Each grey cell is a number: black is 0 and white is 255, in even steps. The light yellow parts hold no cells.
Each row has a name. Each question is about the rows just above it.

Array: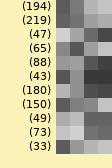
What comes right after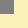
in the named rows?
[136]
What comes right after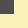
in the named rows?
[72]
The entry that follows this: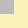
[99]
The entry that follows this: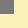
[180]

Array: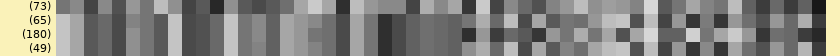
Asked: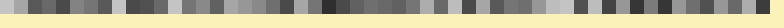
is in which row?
(65)
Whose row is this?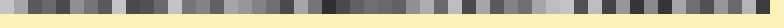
(49)
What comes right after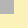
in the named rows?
[60]
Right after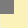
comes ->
[54]
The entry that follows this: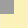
[151]

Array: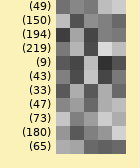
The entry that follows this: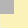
[76]
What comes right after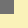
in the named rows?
[135]
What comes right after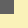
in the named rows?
[105]
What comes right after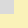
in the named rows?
[189]
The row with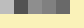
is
(150)
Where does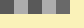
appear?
(33)
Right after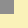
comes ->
[128]

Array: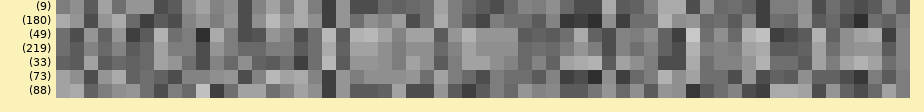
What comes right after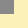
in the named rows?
[91]
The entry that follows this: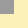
[77]
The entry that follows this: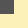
[149]
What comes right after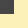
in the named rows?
[125]
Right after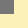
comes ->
[149]

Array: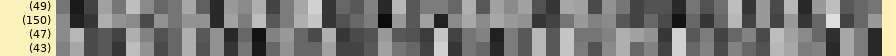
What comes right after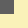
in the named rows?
[41]
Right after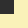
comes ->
[167]
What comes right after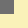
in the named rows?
[189]
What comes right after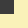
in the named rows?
[197]

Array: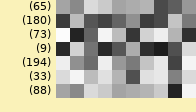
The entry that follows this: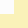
[35]
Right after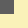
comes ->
[152]

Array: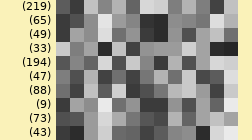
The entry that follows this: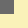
[100]
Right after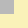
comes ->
[201]
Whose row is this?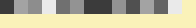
(9)
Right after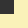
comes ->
[44]
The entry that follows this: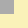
[118]
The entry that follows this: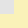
[155]

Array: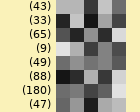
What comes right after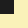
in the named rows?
[170]
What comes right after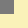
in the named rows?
[68]

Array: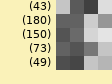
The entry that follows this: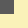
[64]
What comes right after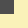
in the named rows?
[70]
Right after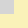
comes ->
[228]
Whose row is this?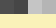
(49)
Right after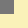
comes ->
[197]
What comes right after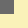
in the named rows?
[213]
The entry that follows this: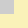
[150]

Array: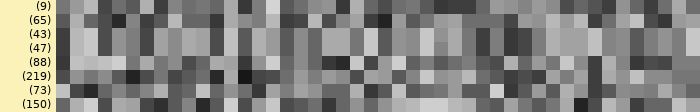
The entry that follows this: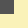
[62]
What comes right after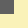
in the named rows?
[125]
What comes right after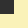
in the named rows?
[89]

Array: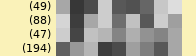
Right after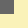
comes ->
[199]
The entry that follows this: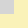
[61]
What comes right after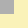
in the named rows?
[146]
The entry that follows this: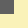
[152]

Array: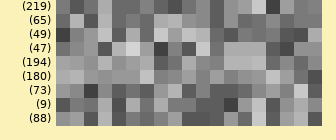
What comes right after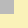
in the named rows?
[106]
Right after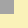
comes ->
[158]
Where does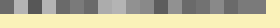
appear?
(65)
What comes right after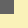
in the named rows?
[80]
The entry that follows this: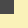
[145]

